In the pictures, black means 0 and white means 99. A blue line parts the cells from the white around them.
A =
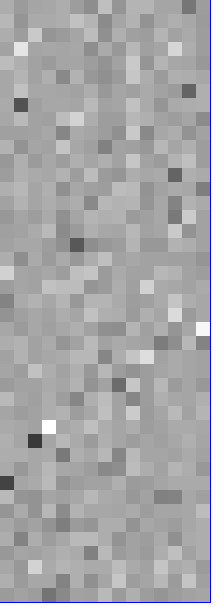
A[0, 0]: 67
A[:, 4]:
[67, 67, 60, 64, 64, 53, 64, 65, 73, 52, 76, 61, 69, 56, 64, 56, 54, 56, 66, 61, 73, 70, 67, 65, 58, 66, 63, 64, 61, 69, 65, 71, 47, 65, 57, 62, 54, 49, 65, 68, 70, 51, 53]
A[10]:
[69, 57, 64, 63, 76, 65, 62, 50, 63, 62, 59, 71, 64, 68, 61]
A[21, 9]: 61
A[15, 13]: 79
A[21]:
[51, 66, 69, 65, 70, 59, 70, 70, 66, 61, 62, 66, 76, 67, 65]
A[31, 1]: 64
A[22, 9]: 60
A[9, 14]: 63
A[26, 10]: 61
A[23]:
[65, 60, 65, 62, 65, 68, 63, 56, 55, 70, 62, 68, 58, 65, 96]
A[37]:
[65, 60, 63, 57, 49, 60, 58, 67, 67, 57, 65, 63, 61, 65, 67]
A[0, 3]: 65
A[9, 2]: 63
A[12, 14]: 66
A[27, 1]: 63
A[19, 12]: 69
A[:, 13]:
[46, 65, 66, 67, 64, 67, 39, 67, 64, 57, 68, 74, 68, 65, 69, 79, 57, 67, 62, 63, 63, 67, 60, 65, 71, 64, 64, 64, 64, 63, 66, 68, 66, 67, 66, 65, 65, 65, 66, 63, 68, 76, 63]
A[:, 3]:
[65, 66, 58, 65, 60, 68, 65, 65, 62, 65, 63, 65, 65, 68, 67, 66, 72, 61, 60, 65, 75, 65, 63, 62, 66, 65, 67, 66, 67, 67, 99, 64, 66, 71, 72, 64, 71, 57, 61, 65, 66, 65, 45]
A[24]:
[67, 69, 63, 66, 58, 63, 72, 63, 66, 64, 63, 48, 55, 71, 51]
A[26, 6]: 59
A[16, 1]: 63
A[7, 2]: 62
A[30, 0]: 66
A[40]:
[65, 59, 82, 66, 70, 68, 66, 66, 73, 66, 63, 76, 66, 68, 60]
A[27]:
[60, 63, 63, 66, 64, 69, 57, 63, 42, 77, 61, 71, 60, 64, 59]
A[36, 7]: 65
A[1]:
[71, 58, 66, 66, 67, 75, 70, 54, 64, 69, 57, 65, 68, 65, 60]

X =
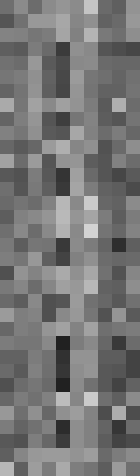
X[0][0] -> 43
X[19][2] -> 51
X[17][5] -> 54
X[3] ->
[37, 35, 48, 41, 23, 56, 53, 33, 30, 27]
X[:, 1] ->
[54, 44, 50, 35, 42, 48, 45, 46, 49, 46, 35, 42, 32, 33, 45, 50, 53, 36, 46, 57, 52, 36, 49, 49, 46, 38, 35, 42, 48, 43, 39, 32, 52, 37]
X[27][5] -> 54
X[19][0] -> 31
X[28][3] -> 50
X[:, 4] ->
[58, 65, 64, 23, 29, 28, 27, 62, 24, 33, 68, 57, 20, 22, 71, 72, 69, 22, 26, 66, 62, 33, 53, 63, 13, 19, 21, 13, 73, 56, 17, 23, 60, 66]
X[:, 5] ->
[54, 52, 50, 56, 53, 60, 58, 57, 46, 65, 52, 58, 62, 64, 53, 58, 53, 54, 50, 56, 59, 60, 59, 51, 48, 57, 55, 54, 52, 61, 55, 55, 57, 49]
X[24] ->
[48, 46, 46, 53, 13, 48, 53, 40, 22, 42]
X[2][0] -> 51
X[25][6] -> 57
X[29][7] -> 30
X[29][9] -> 30
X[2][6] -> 70
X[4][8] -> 40
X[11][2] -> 60
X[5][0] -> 46
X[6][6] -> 45
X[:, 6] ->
[76, 56, 70, 53, 54, 46, 45, 48, 51, 50, 56, 36, 41, 48, 79, 64, 82, 48, 56, 65, 71, 44, 46, 63, 53, 57, 58, 44, 79, 51, 50, 50, 61, 45]
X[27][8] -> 26
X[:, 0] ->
[43, 33, 51, 37, 44, 46, 39, 66, 39, 50, 40, 63, 34, 43, 41, 36, 43, 47, 49, 31, 47, 41, 60, 40, 48, 38, 41, 31, 40, 59, 48, 34, 37, 71]
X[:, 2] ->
[42, 59, 46, 48, 59, 56, 57, 63, 58, 56, 40, 60, 48, 47, 42, 53, 42, 46, 59, 51, 42, 53, 51, 47, 46, 48, 50, 46, 44, 56, 44, 49, 59, 61]
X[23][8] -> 46
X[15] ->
[36, 50, 53, 58, 72, 58, 64, 48, 36, 48]
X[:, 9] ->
[57, 59, 55, 27, 40, 44, 45, 42, 45, 40, 55, 42, 35, 29, 54, 48, 51, 37, 41, 52, 55, 44, 35, 48, 42, 26, 26, 38, 54, 30, 42, 29, 54, 43]

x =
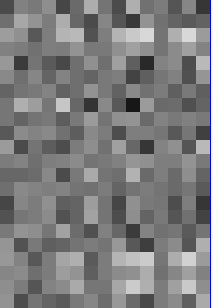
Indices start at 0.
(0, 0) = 29
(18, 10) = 79
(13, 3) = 49
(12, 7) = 45
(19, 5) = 57
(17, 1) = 32
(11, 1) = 51
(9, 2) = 51
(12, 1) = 40
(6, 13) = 47
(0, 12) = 33
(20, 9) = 79
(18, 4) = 64
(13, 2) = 51
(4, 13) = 30
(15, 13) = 44
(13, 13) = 46
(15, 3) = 54
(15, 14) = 26
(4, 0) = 59
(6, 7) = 47
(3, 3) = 49
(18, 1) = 51
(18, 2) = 34
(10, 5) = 48
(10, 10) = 21
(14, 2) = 48
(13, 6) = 44
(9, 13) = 46
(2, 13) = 84
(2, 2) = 34
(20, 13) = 78
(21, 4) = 35
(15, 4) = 32
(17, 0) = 58
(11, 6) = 45
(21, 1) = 30

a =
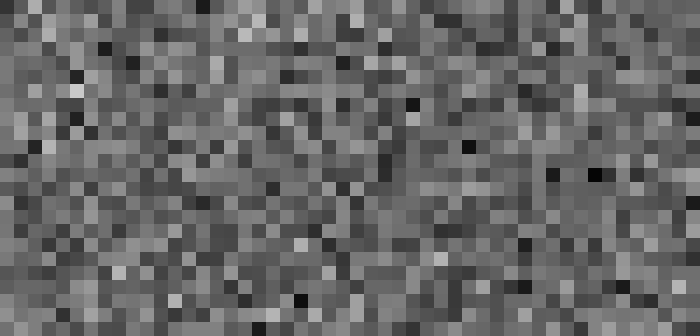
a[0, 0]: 20
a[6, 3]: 43
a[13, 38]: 45
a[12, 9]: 44
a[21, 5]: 48
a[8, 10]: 49
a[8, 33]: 38
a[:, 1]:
[35, 52, 29, 48, 40, 36, 38, 41, 60, 63, 46, 19, 45, 30, 20, 35, 24, 47, 38, 36, 40, 43, 45, 57]
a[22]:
[56, 45, 49, 51, 19, 44, 63, 49, 32, 42, 57, 32, 22, 34, 25, 55, 43, 53, 56, 70, 45, 34, 66, 34, 50, 62, 30, 51, 47, 36, 32, 30, 23, 54, 42, 31, 39, 62, 36, 37, 28, 47, 51, 47, 45, 46, 50, 33, 52, 45]
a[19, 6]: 45
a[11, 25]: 34
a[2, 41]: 53
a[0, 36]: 28
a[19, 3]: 24
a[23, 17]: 39
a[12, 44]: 49
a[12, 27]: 17
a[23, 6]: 45
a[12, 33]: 43
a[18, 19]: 34
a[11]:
[30, 19, 41, 52, 46, 42, 52, 34, 46, 35, 46, 27, 53, 56, 25, 55, 43, 24, 45, 44, 40, 27, 43, 36, 42, 34, 41, 16, 30, 42, 33, 43, 46, 51, 46, 35, 34, 30, 47, 35, 36, 37, 40, 45, 58, 34, 59, 37, 32, 38]
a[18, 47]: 35
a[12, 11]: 44
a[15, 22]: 32
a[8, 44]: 41
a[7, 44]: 32
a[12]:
[50, 45, 37, 48, 31, 37, 42, 38, 37, 44, 26, 44, 27, 59, 51, 48, 47, 44, 34, 36, 41, 39, 48, 26, 29, 30, 46, 17, 35, 40, 39, 37, 32, 43, 29, 38, 42, 36, 47, 10, 44, 40, 2, 19, 49, 19, 33, 45, 55, 62]
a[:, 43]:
[50, 30, 43, 24, 40, 38, 35, 53, 38, 37, 38, 45, 19, 35, 46, 52, 49, 52, 36, 40, 23, 38, 47, 61]
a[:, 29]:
[38, 34, 34, 30, 43, 57, 42, 8, 64, 34, 41, 42, 40, 44, 42, 37, 43, 26, 36, 53, 53, 33, 36, 20]
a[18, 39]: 38
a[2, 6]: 47
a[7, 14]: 38
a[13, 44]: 44
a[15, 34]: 31
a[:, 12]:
[48, 41, 30, 56, 46, 58, 37, 35, 36, 56, 21, 53, 27, 27, 51, 35, 59, 26, 29, 38, 37, 69, 22, 45]
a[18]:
[47, 38, 40, 53, 24, 28, 34, 50, 52, 53, 27, 34, 29, 57, 24, 25, 46, 39, 33, 34, 45, 41, 41, 34, 21, 47, 47, 54, 43, 36, 54, 69, 38, 45, 41, 44, 38, 24, 41, 38, 31, 36, 28, 36, 58, 45, 36, 35, 30, 19]
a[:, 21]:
[35, 54, 67, 19, 51, 28, 54, 20, 40, 56, 51, 27, 39, 46, 31, 37, 30, 68, 41, 32, 42, 5, 34, 46]

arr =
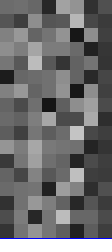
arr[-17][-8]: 42
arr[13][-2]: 18
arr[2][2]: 39
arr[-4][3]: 13
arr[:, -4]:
[63, 34, 57, 48, 20, 55, 57, 37, 29, 42, 45, 39, 41, 61, 38, 73, 37]
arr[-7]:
[58, 48, 65, 47, 45, 44, 14, 20]
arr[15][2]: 15
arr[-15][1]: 59
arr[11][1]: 46
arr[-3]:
[19, 44, 59, 49, 38, 15, 33, 23]
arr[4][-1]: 20
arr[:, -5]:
[15, 33, 45, 48, 34, 44, 44, 8, 65, 36, 47, 43, 34, 13, 49, 46, 46]
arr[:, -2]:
[19, 28, 55, 13, 45, 16, 55, 62, 66, 28, 14, 29, 24, 18, 33, 40, 36]
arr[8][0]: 41
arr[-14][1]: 49
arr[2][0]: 50
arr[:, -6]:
[40, 55, 39, 64, 73, 42, 39, 43, 49, 46, 65, 62, 51, 45, 59, 15, 58]
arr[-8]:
[36, 25, 46, 36, 42, 76, 28, 24]
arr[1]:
[33, 24, 55, 33, 34, 71, 28, 23]
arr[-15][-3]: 9

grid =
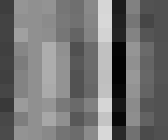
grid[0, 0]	24
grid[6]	[27, 51, 56, 66, 57, 32, 40, 75, 3, 57, 39, 32]
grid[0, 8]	11
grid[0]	[24, 58, 56, 57, 46, 43, 53, 83, 11, 50, 32, 31]
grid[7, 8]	9
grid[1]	[26, 56, 56, 54, 47, 44, 52, 84, 13, 46, 27, 31]
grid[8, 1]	49
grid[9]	[29, 57, 56, 53, 45, 42, 54, 84, 16, 44, 29, 31]
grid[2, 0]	26
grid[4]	[26, 48, 56, 67, 57, 34, 42, 75, 1, 56, 39, 32]
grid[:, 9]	[50, 46, 51, 58, 56, 59, 57, 54, 55, 44]
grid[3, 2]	56
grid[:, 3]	[57, 54, 55, 67, 67, 67, 66, 58, 65, 53]
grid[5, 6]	41
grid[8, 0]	28
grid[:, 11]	[31, 31, 31, 32, 32, 33, 32, 32, 32, 31]
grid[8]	[28, 49, 56, 65, 56, 34, 42, 76, 3, 55, 38, 32]
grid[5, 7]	74
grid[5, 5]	32
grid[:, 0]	[24, 26, 26, 25, 26, 25, 27, 22, 28, 29]
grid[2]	[26, 62, 56, 55, 46, 39, 51, 82, 14, 51, 33, 31]
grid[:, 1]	[58, 56, 62, 52, 48, 51, 51, 60, 49, 57]
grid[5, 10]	40
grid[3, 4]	56
